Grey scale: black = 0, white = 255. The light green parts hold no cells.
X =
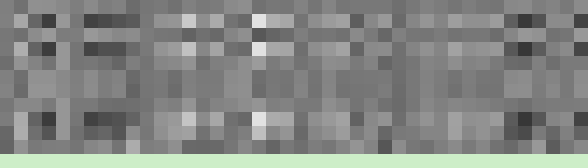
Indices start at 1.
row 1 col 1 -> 127
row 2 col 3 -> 102
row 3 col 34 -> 119
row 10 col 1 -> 103
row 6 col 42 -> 140
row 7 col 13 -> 108
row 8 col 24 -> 142
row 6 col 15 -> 122
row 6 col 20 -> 119
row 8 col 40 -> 123
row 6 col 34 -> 125
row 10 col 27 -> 139
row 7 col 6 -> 128
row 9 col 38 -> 55
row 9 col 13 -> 153
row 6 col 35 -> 118
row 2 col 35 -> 144
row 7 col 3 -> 148
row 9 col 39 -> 87
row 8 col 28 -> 113
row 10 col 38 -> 75
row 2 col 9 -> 83
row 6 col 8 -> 125
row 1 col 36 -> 117
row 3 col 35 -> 119
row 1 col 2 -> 113
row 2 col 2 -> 167
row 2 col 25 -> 161
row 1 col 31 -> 129
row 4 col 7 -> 68
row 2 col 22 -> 116
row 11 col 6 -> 117
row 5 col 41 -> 122
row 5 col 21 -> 132
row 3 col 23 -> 116
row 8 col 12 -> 131

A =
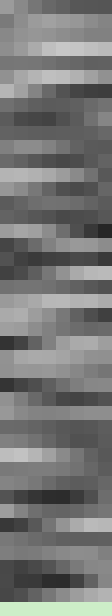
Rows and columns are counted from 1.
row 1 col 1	155
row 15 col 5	113
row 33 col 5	138
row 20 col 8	186
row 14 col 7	80
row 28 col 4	95
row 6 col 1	145
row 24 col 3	141
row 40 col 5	137
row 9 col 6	91
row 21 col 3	116
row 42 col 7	98
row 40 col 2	121
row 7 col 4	105
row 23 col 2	174
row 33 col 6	118
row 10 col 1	98
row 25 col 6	170
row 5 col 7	96
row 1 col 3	118
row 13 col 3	177
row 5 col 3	118
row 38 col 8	183
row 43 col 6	157
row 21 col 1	113
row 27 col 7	125
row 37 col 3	111
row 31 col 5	88
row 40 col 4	130
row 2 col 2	141
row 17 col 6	79
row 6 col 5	188
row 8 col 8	114
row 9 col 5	80
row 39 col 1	120
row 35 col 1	132
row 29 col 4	88

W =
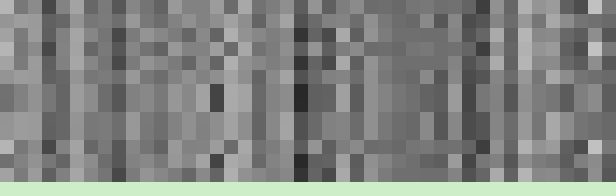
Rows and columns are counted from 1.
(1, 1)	181
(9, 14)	144
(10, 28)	120
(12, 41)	92
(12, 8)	109
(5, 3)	155
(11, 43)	193
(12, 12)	121
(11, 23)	148
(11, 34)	100
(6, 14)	144
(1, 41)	96
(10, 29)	109
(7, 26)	92
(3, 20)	126
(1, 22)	93
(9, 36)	133
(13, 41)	104
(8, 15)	163
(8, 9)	87
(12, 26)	92
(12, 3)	146
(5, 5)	129
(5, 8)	117
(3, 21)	135
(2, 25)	132
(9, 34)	76
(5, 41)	104
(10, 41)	140
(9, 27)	144
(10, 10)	152
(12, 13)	151
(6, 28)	120
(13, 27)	147
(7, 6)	156
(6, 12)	109
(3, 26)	95
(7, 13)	150

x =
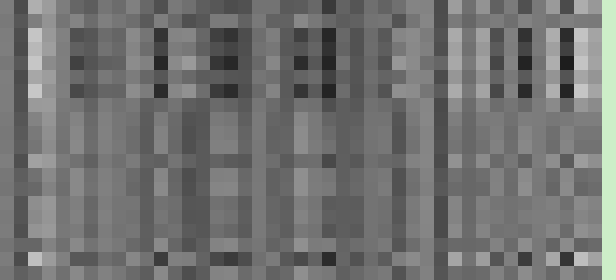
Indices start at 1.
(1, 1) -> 125
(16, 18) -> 94
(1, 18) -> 81
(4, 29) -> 119
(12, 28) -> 105
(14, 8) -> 128
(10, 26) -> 99
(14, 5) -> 110
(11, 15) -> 90
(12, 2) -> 79
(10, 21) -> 100
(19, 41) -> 53
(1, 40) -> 154
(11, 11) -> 91
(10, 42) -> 118
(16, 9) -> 117
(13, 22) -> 143
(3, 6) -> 80
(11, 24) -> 113
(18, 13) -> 102
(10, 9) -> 118
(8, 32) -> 74
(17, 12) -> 109
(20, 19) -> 120
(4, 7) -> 90
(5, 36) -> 70
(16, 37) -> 113
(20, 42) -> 106
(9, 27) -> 115
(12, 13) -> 116
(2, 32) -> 77
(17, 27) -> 115
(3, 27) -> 108
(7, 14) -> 145
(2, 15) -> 87
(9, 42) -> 126
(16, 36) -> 121
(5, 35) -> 163
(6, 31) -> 131

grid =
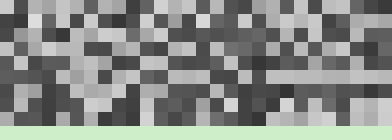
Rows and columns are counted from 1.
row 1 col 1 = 202
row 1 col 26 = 101
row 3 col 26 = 185
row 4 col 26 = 79
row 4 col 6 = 185
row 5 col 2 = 197
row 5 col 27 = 72
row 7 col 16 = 183
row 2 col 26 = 172
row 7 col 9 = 202
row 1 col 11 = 98
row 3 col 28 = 94
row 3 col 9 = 199
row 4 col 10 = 181
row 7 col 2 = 176
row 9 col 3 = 87
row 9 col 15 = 181
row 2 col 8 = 80
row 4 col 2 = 96
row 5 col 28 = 83
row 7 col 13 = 85
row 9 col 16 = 110
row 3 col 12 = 204
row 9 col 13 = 72
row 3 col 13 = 80
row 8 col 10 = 64
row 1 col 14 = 197
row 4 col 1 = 193
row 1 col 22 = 197
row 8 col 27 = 180
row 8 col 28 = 206
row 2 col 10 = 78
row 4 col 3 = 168
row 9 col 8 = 60
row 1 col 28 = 58
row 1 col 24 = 189
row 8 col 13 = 93
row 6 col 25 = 178
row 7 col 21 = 52

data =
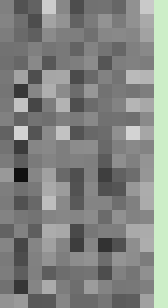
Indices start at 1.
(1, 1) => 128
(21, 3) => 133
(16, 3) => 115
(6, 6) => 75
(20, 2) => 94
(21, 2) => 54
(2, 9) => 123
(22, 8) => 118
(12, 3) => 122
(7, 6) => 108
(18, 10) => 142
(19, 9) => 148
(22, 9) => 91
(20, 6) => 114
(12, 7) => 127
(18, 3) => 133
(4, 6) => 99
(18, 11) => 173
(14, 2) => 112
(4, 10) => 128
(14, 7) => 136
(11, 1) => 115
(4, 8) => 116
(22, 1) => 147
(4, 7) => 131
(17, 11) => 171
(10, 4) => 139
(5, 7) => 140
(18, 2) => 70
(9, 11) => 138
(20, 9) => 129
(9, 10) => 111
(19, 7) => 146
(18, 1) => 133

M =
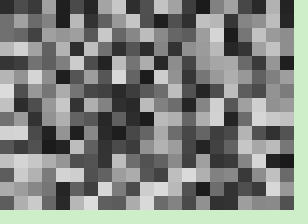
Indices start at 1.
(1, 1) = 44
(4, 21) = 142
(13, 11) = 86
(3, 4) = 160
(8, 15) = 133
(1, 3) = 58
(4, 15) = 155
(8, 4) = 152
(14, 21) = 152
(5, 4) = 95
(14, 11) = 205
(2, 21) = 38
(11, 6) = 189
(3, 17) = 28
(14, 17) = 51
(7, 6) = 116
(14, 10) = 75
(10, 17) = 74
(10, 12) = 170
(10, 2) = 212
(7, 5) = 172
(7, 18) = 93
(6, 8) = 86
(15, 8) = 95
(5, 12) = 40
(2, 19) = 144
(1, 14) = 62
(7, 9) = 42
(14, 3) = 135
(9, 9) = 96
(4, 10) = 85
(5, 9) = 188
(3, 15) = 157
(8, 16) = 208
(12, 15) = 160
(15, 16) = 49
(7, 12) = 109
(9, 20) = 201
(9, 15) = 174
